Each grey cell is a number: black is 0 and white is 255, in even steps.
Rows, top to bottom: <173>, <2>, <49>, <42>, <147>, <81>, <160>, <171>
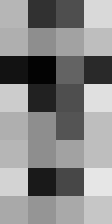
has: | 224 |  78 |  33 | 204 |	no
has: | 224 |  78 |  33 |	no
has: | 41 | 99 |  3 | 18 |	no
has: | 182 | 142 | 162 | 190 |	yes
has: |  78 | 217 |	yes
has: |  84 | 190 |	yes
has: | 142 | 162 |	yes

